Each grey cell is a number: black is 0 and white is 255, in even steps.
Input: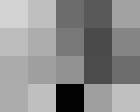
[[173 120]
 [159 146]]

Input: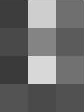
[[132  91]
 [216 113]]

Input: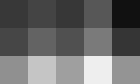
[[ 99  80]
 [197 159]]

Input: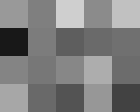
[[124  94]
 [119 135]]

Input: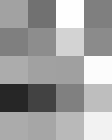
[[141 211]
 [161 160]]

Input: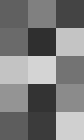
[[ 47 196]
 [212 115]]

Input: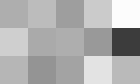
[[170 174]
 [148 163]]

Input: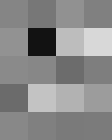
[[ 18 189]
 [135 108]]

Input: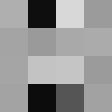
[[154 169]
 [195 197]]
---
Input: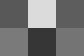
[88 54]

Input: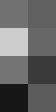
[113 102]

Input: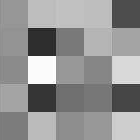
[150  45 152 119 205]

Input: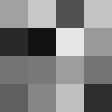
[161  18 157  46]

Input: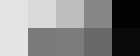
[227 122]

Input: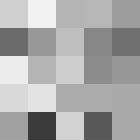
[207 152 206 171 169]

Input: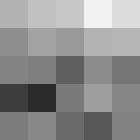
[178 163  95 158 129]
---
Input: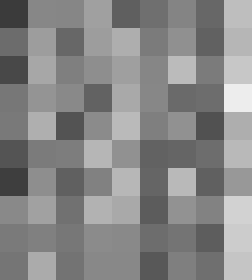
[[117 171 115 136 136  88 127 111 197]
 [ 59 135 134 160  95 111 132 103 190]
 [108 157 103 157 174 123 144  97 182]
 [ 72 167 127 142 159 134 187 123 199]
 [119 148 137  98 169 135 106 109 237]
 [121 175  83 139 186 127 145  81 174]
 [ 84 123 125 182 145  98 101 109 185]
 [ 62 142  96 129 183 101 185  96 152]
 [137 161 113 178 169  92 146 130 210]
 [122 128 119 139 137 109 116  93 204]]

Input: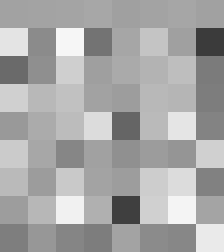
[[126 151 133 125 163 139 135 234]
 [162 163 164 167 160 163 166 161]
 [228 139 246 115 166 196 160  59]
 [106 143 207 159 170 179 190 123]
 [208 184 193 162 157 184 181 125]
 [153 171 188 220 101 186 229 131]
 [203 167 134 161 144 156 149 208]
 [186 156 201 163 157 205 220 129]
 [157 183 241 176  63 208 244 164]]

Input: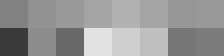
[[ 58 141 104 226 206 191 118 123]
 [130 146 153 164 177 165 150 152]]

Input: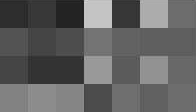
[[129 140 134  75 110  96 109]
 [ 45  56  36 196  54 172 108]
 [ 83  68  77 115  98  95  94]
 [ 69  51  51 152  91 145 103]]

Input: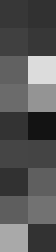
[[169  50]
 [ 55  49]
 [ 64  55]
 [ 97 220]
 [107 148]
 [ 51  19]
 [ 69  68]
 [ 49  95]
 [ 94 114]]

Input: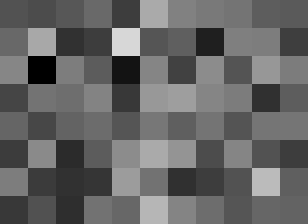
[[ 56  81  46 114 103 182 132 109  85 102  99]
 [ 82  76  87 105  61 170 129 121 116  93  90]
 [104 168  49  61 215  85  95  31 127 125  62]
 [134   0 125  92  19 133  65 140  84 151 124]
 [ 69 115 110 131  56 152 158 133 124  48  93]
 [101  71  99 108  85 119  95 116  84 117 117]
 [ 60 138  43  92 140 170 148  76 133  82  61]
 [125  59  49  53 156 114  48  61  82 187  95]]
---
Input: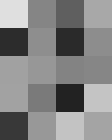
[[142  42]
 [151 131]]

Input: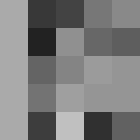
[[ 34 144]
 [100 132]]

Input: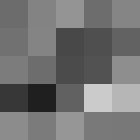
[[132  72]
 [109  75]]

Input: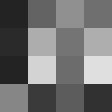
[[173 116]
 [211 108]]

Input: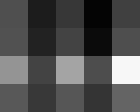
[[ 34  67]
 [ 67 164]]

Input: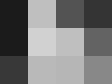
[[209 191]
 [185 182]]

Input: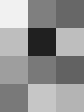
[[ 32 190]
 [121  98]]
